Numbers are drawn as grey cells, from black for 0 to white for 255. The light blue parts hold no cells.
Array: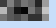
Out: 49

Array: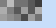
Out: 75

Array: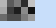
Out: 76

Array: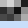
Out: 60

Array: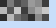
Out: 45

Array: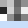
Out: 143

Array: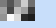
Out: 218
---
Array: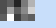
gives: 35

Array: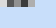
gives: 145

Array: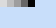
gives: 158

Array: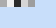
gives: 43

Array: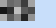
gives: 117

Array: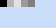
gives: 225
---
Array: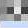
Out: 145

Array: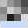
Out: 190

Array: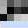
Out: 164

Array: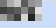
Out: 119

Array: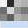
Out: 241

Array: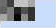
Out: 109

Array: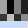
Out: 163

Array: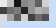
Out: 233

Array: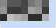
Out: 135

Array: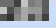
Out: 108
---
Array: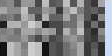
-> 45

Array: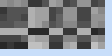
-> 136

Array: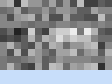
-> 150

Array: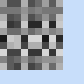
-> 159

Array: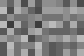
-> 130

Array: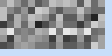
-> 162
